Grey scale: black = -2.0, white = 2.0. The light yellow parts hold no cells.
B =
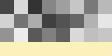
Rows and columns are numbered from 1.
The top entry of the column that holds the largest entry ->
1.4
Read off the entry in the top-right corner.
0.9
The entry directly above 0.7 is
-1.2
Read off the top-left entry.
-0.9
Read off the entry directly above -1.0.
0.1
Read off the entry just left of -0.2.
1.3
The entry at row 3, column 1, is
0.3

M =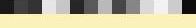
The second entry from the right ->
1.2
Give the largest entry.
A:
1.8
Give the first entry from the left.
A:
-1.6
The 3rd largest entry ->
1.4

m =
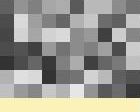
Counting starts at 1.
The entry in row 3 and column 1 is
-0.9
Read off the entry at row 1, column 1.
-0.5
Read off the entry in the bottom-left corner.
1.0
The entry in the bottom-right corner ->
-1.1
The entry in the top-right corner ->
-0.2
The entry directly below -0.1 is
-0.5
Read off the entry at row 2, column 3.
0.5
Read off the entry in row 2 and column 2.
1.4
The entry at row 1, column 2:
0.3
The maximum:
1.6
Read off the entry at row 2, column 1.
-0.8
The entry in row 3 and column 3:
0.6
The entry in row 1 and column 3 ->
0.0
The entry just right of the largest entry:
0.3
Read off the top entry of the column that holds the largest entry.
-0.6

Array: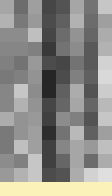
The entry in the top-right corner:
1.1
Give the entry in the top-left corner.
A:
0.6
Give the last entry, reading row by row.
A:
1.5
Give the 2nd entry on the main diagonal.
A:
-0.1
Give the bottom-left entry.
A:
0.4
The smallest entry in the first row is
-0.9
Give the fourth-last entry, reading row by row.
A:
-0.7
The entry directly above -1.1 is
-0.9
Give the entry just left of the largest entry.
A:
1.3
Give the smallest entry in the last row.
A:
-0.8
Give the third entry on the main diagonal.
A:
1.0
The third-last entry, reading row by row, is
0.7
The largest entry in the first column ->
0.8

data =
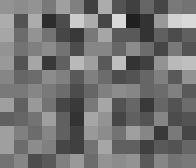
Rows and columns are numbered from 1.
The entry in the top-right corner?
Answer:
-0.2
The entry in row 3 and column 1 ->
0.6
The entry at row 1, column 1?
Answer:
0.3
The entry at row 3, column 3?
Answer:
0.3
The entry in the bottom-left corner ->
-0.2
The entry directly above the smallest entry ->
-1.0
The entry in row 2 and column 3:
0.7
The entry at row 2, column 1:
0.7
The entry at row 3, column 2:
-0.3
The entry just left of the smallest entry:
1.4
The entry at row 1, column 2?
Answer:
0.2
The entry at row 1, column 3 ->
0.3
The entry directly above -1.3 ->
-0.1
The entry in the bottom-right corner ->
-0.1
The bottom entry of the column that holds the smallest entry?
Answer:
0.3
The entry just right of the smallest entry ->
-1.2
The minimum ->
-1.5

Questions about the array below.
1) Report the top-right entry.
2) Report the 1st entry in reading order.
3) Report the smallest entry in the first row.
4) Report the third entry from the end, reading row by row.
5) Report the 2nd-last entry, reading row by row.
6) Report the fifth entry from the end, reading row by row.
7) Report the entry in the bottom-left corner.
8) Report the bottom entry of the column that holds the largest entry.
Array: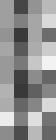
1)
0.9
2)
0.5
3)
-0.9
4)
-0.8
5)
0.9
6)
-0.2
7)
0.2
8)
-0.4

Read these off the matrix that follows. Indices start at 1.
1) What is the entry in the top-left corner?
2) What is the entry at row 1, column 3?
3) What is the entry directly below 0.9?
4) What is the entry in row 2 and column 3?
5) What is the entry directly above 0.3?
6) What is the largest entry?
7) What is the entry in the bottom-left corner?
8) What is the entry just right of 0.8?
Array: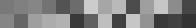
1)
-0.1
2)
0.1
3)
-1.0
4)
0.5
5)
0.5
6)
1.2
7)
0.1
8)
-1.1
